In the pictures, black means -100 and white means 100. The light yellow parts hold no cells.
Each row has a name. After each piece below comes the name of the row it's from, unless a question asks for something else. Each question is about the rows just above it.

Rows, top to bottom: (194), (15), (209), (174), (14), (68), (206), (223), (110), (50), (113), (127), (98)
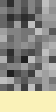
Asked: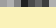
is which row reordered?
(113)
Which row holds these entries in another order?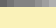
(206)
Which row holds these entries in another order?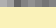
(206)
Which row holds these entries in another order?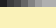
(113)
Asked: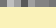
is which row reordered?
(14)

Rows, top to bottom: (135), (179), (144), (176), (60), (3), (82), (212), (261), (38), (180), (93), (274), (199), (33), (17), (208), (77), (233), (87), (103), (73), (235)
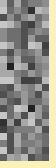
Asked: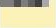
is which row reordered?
(233)
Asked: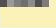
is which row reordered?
(212)

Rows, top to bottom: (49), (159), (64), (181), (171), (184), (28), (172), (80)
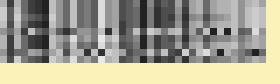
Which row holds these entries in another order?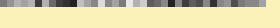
(184)
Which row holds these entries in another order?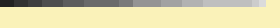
(171)
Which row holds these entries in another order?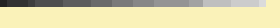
(64)
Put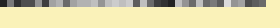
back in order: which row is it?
(159)
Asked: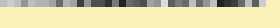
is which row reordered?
(159)

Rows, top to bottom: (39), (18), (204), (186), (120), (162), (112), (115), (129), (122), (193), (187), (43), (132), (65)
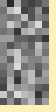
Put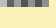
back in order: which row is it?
(65)
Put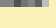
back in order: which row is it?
(112)

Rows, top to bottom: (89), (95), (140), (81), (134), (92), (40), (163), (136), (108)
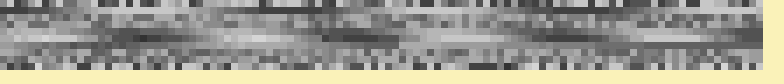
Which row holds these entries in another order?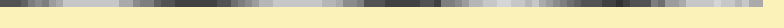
(92)
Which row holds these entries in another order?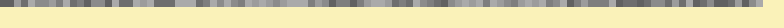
(140)
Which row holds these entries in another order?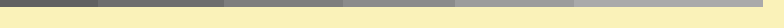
(140)
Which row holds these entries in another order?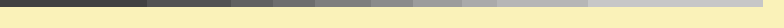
(95)
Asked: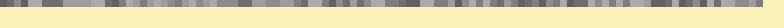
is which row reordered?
(81)
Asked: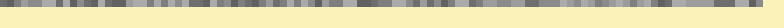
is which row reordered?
(81)
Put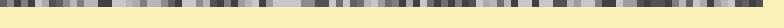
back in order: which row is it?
(89)

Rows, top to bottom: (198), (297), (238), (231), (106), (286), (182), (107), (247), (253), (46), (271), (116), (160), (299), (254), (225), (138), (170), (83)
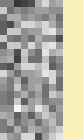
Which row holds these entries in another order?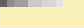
(182)
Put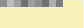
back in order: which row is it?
(138)
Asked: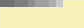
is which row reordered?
(116)

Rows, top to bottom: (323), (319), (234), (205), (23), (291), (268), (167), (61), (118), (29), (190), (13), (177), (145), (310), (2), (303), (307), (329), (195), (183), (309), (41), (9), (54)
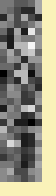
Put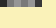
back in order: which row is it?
(2)
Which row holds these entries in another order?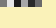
(23)

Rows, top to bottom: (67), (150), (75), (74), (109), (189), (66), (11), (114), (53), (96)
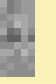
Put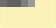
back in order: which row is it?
(189)
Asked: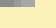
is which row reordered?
(66)
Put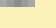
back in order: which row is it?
(75)
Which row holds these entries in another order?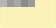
(74)
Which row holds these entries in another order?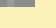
(96)
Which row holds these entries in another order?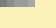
(67)

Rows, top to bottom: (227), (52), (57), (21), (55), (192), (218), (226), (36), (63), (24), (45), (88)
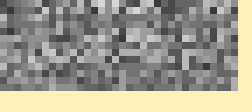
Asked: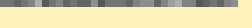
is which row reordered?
(88)
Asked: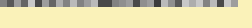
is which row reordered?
(192)
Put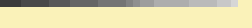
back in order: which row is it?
(52)
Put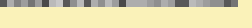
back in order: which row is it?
(226)
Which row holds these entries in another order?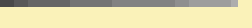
(45)
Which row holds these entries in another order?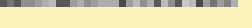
(226)
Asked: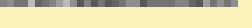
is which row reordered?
(57)

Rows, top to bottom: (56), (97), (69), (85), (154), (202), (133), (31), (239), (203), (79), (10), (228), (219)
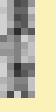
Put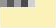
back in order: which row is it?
(56)
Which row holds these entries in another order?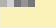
(202)

